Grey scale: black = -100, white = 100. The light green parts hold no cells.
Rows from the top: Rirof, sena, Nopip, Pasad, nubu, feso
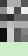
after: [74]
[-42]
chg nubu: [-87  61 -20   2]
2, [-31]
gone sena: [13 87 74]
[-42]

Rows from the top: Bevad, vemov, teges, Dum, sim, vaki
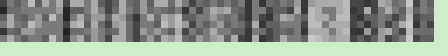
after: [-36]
[-58]
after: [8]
[34]
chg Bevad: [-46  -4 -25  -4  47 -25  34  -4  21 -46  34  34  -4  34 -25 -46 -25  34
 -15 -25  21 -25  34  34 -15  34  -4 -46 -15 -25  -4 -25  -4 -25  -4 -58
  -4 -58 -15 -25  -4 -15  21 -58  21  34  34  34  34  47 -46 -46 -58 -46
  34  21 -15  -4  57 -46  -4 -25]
8, [34]
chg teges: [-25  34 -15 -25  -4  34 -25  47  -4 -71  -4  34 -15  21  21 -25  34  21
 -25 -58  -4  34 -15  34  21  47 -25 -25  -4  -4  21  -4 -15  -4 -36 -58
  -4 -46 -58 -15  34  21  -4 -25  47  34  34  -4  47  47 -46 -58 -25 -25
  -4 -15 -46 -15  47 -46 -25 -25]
5, [21]
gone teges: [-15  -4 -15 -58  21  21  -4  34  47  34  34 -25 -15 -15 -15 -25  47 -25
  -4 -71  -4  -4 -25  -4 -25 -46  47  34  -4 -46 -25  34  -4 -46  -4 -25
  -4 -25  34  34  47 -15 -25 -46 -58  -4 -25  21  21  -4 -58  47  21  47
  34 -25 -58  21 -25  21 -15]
[-36]

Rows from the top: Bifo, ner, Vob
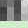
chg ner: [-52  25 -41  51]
1, [14]
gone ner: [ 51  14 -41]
[-52]
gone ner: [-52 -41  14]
[51]

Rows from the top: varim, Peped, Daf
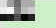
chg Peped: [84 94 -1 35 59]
3, [46]
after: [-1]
[46]
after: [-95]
[-73]
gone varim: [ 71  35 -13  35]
[23]
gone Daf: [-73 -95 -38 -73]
[-84]
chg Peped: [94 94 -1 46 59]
0, [84]

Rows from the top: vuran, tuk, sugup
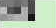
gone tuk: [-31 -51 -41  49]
[37]
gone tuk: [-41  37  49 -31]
[-51]
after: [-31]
[-51]
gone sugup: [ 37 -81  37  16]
[27]
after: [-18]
[-5]

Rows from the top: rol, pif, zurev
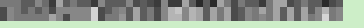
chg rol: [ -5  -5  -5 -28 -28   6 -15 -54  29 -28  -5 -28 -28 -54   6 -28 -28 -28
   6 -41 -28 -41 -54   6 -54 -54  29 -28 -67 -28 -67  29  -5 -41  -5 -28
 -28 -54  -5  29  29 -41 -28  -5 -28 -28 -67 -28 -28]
47, [-41]
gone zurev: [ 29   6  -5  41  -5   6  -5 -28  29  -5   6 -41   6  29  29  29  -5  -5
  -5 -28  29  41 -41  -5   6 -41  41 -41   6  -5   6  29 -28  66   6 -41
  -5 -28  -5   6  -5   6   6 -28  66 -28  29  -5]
[16]
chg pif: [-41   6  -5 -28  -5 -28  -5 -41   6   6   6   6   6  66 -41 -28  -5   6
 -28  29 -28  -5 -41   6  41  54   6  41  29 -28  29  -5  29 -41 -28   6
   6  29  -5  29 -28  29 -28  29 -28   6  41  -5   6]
36, [-5]
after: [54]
[6]
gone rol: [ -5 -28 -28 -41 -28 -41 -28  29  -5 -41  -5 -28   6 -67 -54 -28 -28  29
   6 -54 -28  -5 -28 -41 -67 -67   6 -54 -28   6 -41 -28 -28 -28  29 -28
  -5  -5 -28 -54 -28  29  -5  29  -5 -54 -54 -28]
[-15]

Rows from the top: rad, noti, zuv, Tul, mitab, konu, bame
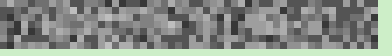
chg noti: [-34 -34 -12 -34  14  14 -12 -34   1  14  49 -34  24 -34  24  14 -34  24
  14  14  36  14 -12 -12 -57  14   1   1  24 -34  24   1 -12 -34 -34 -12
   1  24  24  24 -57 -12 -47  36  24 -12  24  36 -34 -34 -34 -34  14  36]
42, [-34]
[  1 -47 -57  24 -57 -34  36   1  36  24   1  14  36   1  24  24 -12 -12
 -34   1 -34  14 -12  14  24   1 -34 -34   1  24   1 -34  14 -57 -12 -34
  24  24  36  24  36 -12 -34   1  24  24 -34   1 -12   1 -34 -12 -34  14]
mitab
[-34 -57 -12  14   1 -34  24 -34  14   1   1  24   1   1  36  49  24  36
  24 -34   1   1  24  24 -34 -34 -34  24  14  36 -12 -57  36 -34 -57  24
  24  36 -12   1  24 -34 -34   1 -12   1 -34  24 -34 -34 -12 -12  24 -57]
zuv
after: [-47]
[-57]
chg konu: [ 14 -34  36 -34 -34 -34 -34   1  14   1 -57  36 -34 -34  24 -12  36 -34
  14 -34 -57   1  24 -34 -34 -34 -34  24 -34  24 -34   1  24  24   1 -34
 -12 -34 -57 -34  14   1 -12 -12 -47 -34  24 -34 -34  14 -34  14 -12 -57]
44, [-34]
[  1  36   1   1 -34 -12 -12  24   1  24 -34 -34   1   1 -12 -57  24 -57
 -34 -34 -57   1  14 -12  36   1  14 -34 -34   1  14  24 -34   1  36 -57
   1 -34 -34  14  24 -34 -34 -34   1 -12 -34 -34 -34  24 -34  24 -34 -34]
rad
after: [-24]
[-34]

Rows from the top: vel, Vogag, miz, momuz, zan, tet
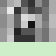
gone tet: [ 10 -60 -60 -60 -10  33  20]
[59]
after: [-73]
[-34]
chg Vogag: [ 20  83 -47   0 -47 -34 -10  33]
2, [-60]
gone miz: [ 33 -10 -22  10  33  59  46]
[72]
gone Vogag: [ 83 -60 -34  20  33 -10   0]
[-47]

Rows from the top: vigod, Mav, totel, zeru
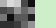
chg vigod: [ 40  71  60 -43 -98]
4, [-88]
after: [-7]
[-88]
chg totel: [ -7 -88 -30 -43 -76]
3, [-30]
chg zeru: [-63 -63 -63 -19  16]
2, [-53]
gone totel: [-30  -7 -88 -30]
[-76]
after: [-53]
[-19]

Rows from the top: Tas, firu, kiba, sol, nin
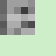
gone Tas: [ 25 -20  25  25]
[12]
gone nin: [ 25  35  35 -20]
[2]
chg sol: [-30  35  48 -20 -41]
2, [35]
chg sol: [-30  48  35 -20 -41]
1, [35]
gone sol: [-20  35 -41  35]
[-30]
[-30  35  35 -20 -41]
sol

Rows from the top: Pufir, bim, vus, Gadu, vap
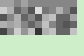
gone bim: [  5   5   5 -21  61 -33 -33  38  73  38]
[-8]
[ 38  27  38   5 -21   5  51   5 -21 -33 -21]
Gadu
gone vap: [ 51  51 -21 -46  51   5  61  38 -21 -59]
[17]

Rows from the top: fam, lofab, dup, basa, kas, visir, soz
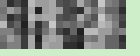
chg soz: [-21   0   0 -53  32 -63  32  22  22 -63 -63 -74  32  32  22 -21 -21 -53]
13, [22]
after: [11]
[-10]

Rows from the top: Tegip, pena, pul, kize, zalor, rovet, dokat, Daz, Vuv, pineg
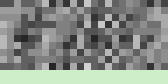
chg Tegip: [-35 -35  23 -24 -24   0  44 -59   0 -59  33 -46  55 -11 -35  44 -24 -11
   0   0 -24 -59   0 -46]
18, [11]
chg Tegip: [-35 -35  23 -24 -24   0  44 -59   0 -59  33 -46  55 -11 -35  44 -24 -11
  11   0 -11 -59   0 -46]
20, [-24]

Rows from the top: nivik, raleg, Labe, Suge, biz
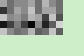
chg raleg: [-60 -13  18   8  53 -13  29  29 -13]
2, [29]
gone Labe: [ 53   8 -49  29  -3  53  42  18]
[-36]
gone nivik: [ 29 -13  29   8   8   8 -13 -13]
[42]
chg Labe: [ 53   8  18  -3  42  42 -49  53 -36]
5, [29]
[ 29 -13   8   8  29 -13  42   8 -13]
nivik
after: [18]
[-3]
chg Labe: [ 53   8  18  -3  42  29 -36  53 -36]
6, [-49]

